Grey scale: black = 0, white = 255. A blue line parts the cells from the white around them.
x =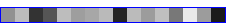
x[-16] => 145
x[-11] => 158
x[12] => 120
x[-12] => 189
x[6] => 167

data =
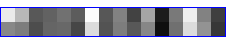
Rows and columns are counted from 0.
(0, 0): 234
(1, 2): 77
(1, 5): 70
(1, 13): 220
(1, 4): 104
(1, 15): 55
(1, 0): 136
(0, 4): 113
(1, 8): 125

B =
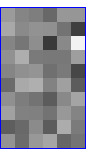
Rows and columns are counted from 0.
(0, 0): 155
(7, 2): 128
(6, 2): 115
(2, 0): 133
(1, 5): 63
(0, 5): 150
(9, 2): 152
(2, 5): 243
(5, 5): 92
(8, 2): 139
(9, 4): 102
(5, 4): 160
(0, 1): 133
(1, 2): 146
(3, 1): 174
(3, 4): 120
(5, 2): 175

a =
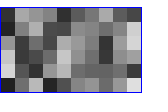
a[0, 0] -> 50
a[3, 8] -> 142
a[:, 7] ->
[170, 110, 52, 55, 99, 107]
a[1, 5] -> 139
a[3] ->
[198, 58, 74, 108, 198, 144, 111, 55, 142, 160]
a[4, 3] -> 150
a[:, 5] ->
[91, 139, 153, 144, 109, 133]
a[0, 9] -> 71
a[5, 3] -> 37
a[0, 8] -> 92
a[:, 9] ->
[71, 207, 213, 160, 59, 223]
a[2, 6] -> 125
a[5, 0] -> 33
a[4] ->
[213, 85, 50, 150, 183, 109, 100, 99, 111, 59]

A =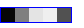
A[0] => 7

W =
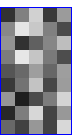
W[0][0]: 50
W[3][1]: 231
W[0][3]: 57
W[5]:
[57, 115, 195, 71, 156]
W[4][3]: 103
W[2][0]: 147
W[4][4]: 158
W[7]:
[40, 125, 215, 68, 152]
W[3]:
[124, 231, 197, 122, 77]
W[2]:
[147, 49, 96, 134, 190]
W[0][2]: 209
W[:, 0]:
[50, 136, 147, 124, 85, 57, 150, 40, 104]
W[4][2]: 158

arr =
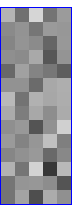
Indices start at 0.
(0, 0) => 180
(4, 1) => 161
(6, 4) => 173
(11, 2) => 211
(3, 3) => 87
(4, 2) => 132
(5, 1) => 146
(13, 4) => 144
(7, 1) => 125
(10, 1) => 145
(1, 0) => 138
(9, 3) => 192
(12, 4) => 84
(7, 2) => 168
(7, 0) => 171
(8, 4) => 208
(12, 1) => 149
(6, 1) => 115
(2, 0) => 133
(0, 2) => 214

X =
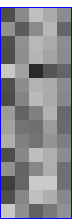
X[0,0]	78
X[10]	[77, 136, 190, 175, 140]
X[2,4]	141
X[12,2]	202
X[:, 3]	[171, 183, 171, 163, 86, 171, 170, 178, 156, 148, 175, 174, 201, 174, 121]
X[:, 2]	[191, 139, 184, 181, 42, 179, 186, 129, 112, 115, 190, 135, 202, 191, 97]
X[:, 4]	[140, 102, 141, 139, 101, 139, 136, 104, 106, 126, 140, 111, 112, 136, 145]
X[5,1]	141
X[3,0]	77
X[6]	[75, 133, 186, 170, 136]
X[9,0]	174
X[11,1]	100
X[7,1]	99

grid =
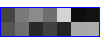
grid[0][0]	69
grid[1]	[85, 111, 41, 65, 36, 169, 170]
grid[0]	[69, 122, 139, 110, 211, 13, 18]

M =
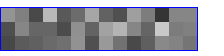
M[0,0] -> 148
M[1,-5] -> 134
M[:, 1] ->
[128, 134, 91]
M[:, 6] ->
[166, 99, 80]
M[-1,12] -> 131
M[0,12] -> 134
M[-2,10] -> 101
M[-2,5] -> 144
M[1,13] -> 128
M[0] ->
[148, 128, 73, 185, 89, 108, 166, 98, 80, 159, 125, 53, 134, 134]
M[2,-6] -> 114
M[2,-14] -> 72

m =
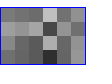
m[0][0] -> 122
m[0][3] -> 192
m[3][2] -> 90
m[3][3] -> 47
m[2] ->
[136, 103, 90, 174, 103, 147]
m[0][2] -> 108
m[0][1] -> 114
